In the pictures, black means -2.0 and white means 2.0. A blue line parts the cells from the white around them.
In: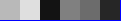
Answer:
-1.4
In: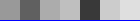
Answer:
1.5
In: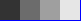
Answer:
1.6
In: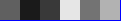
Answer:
0.8
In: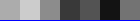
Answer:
-0.2
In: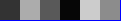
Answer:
0.2
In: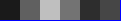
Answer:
-0.9
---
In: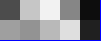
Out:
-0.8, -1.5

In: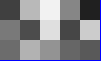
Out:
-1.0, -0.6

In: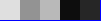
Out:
1.5, -1.4

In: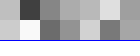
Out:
1.0, 0.6

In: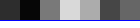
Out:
-1.3, -0.4

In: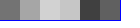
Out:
-0.2, -0.5

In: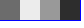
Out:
-0.3, -1.3

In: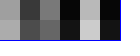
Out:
0.5, -1.7
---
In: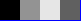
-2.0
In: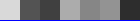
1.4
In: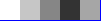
2.0
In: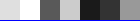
1.5
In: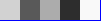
1.3
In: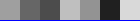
0.5
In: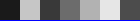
-1.6
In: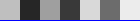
1.0
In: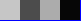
1.1
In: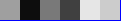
0.5
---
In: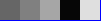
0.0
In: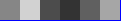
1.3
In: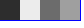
1.7
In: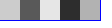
-0.6
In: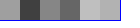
-1.0
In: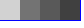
-0.2
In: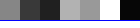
-1.1
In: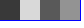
1.4
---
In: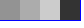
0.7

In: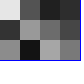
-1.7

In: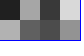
-0.5

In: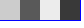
-0.6

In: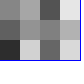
1.3

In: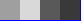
1.4

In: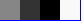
-1.2

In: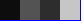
-0.7
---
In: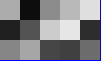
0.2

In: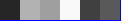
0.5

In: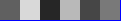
-1.4

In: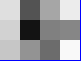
0.6

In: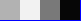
-0.1

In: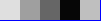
-0.4

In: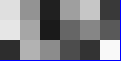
-1.5

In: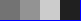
1.2

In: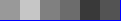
0.0
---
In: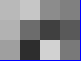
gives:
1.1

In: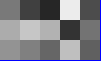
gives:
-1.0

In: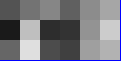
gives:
-0.2

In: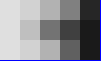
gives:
1.3

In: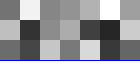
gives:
1.8

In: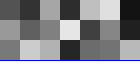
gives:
-1.2

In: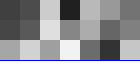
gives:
-0.8

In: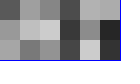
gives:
0.5

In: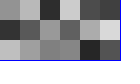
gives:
0.9
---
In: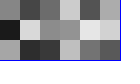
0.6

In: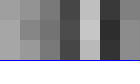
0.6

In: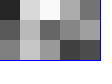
0.0

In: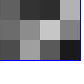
-0.8

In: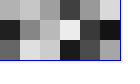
-0.4

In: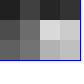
-0.5

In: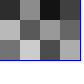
-0.2
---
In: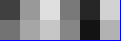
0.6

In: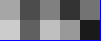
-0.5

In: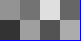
0.5

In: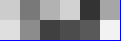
0.2

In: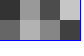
0.8

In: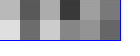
-0.3

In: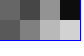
0.0
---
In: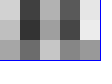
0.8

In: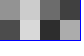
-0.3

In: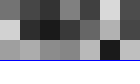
-1.2

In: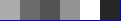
-0.7

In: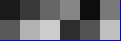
-0.4

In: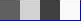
-1.0

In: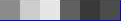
1.6

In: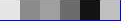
0.5
